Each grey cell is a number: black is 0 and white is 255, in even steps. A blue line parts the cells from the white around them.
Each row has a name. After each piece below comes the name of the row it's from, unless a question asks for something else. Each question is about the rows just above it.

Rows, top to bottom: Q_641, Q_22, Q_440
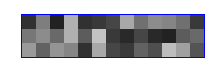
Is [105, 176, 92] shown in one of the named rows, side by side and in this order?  yes
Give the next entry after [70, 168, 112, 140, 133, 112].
[57]
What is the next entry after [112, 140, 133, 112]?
[57]
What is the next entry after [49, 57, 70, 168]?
[112]
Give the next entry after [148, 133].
[49]
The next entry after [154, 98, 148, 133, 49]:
[168]

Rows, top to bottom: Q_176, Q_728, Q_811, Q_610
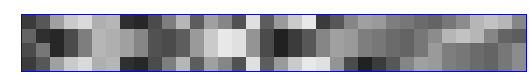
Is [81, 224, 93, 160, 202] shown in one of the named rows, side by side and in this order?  no
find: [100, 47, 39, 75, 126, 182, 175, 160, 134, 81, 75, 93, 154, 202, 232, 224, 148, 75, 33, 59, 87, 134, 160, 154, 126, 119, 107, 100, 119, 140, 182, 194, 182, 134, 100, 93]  Q_728

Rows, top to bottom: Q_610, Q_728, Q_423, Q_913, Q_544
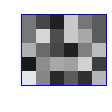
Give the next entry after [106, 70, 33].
[127]
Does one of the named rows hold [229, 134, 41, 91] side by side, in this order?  yes
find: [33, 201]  Q_610
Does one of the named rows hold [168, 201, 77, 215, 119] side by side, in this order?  no
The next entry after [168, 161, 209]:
[62]
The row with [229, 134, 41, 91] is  Q_544

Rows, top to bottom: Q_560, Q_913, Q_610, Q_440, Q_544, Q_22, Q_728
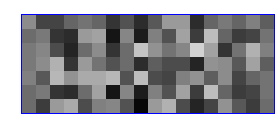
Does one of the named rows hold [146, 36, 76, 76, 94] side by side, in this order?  no
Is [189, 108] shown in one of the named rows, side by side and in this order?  no

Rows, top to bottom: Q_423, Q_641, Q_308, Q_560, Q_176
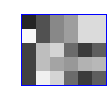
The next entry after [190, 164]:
[152]
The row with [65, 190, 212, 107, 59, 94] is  Q_308
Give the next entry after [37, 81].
[136]
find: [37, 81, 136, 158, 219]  Q_423
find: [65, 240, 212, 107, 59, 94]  Q_176

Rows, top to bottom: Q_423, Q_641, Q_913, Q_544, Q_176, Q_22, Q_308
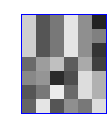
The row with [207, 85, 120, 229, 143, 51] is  Q_913
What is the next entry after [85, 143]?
[120]
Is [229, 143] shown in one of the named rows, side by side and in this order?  yes
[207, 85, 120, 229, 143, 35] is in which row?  Q_423

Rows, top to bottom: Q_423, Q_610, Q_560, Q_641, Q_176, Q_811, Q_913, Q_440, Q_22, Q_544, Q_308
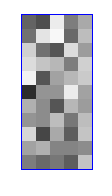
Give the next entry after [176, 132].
[132]
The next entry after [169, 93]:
[196]

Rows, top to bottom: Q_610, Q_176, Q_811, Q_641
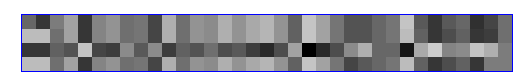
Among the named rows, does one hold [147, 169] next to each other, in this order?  yes
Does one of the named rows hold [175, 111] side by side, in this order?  yes
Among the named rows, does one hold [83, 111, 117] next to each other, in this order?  no
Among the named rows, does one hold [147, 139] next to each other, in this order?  yes
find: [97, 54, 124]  Q_641

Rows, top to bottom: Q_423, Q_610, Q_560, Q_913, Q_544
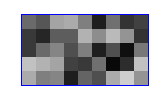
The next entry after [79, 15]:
[120]
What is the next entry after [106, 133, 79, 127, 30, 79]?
[15]
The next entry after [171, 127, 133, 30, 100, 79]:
[171]
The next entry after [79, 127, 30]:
[79]
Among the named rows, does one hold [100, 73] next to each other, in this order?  no
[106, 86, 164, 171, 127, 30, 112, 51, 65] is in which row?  Q_423
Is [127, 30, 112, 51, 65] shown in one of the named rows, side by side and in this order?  yes

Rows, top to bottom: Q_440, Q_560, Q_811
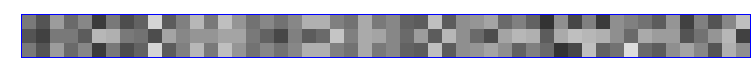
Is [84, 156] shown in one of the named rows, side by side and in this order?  yes
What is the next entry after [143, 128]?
[114]
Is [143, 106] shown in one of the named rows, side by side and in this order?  yes
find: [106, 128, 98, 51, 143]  Q_440

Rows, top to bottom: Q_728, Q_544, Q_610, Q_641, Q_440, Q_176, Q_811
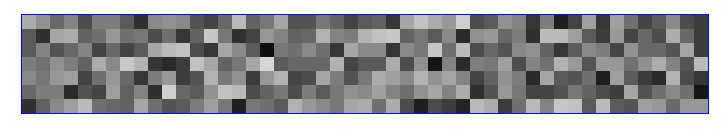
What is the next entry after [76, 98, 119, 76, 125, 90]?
[119]
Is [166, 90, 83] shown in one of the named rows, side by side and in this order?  yes

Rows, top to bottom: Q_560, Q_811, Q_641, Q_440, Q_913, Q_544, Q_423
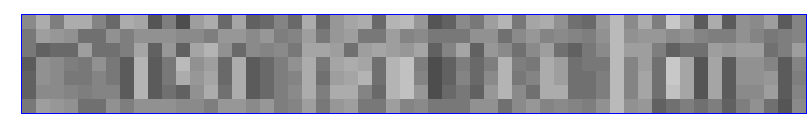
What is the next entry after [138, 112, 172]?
[172]
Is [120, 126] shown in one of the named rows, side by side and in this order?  yes
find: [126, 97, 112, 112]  Q_641
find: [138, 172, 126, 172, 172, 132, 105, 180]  Q_544
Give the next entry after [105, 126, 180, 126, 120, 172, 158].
[112]
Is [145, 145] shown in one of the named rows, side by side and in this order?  yes
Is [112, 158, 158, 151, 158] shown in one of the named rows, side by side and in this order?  no

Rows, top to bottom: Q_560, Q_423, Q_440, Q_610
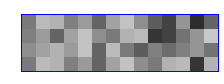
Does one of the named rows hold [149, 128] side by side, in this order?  no
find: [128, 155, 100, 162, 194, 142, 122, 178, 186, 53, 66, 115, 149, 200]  Q_423
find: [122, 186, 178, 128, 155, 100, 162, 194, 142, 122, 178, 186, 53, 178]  Q_610
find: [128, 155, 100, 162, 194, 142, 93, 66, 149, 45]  Q_560
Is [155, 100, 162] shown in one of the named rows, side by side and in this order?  yes

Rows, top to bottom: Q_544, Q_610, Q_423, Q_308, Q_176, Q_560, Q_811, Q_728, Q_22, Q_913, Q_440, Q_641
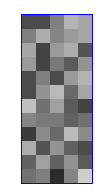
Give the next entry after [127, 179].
[166]
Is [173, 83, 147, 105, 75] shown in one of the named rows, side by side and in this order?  no
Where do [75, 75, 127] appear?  Q_544

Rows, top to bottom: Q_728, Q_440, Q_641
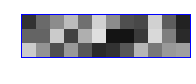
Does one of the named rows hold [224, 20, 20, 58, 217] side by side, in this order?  yes
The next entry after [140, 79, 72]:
[209]
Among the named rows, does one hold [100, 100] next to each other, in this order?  yes

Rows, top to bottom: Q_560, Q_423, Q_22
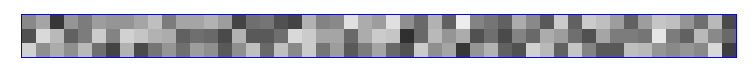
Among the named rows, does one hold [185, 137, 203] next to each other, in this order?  no
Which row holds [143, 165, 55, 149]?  Q_22
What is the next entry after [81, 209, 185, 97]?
[197]
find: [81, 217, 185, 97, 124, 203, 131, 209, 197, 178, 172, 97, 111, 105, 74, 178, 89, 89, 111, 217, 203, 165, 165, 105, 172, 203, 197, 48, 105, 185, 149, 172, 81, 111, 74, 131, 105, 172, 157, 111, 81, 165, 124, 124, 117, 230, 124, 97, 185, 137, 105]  Q_423

